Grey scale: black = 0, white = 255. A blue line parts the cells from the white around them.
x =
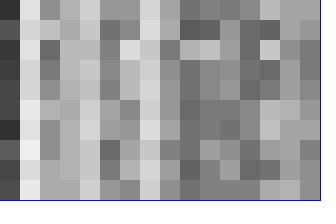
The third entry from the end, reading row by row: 171
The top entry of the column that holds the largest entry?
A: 226
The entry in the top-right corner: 165
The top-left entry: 49
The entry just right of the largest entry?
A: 143
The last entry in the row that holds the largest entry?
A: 129
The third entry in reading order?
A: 143
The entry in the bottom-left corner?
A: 77
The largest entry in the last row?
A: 233
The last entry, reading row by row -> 143
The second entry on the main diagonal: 213
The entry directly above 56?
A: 83
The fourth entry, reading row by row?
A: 178
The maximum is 239
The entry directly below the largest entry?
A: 220
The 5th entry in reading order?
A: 207

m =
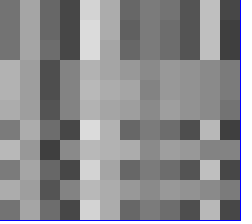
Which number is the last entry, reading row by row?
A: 71
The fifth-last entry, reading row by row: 123
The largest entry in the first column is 184
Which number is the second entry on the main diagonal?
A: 165
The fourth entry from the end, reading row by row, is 109
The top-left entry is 115
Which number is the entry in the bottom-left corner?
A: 115
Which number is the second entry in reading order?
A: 165
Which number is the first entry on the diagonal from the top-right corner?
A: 71
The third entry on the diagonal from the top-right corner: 84
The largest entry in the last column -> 131
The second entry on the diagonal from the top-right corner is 191
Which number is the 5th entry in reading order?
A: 211
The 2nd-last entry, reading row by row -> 184
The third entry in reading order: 103

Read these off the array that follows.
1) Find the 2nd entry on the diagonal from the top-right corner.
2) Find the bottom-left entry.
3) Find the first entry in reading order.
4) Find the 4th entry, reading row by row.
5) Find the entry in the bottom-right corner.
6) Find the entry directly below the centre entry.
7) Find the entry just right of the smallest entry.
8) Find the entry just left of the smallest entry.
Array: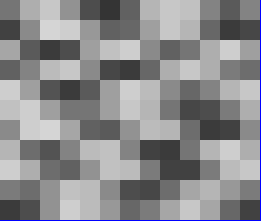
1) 59
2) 59
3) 117
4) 146
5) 65
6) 146
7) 97
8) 77
